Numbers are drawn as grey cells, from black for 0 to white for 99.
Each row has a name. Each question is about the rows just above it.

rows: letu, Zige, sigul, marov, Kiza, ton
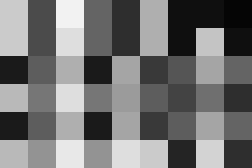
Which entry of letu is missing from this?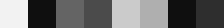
[2]
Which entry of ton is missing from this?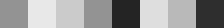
[82]
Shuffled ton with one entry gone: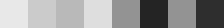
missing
[82]

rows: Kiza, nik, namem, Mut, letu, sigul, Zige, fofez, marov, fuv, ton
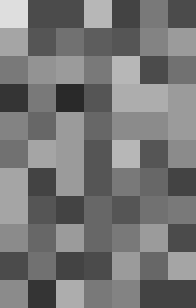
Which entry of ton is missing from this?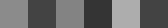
[47]
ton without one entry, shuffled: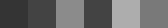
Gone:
[51]
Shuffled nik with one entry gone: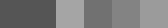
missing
[36]
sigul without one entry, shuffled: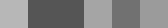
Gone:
[54]
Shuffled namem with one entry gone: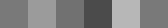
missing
[57]

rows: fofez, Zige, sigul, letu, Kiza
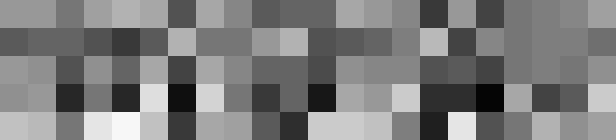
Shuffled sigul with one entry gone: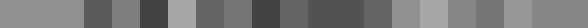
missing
[29]
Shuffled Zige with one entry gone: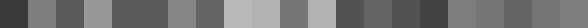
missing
[43]

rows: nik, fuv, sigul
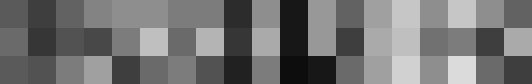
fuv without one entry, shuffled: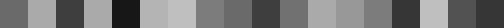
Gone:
[28]
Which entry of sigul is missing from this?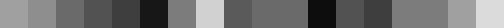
[13]
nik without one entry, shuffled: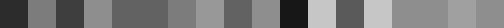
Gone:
[51]
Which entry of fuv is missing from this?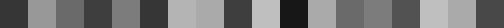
[44]

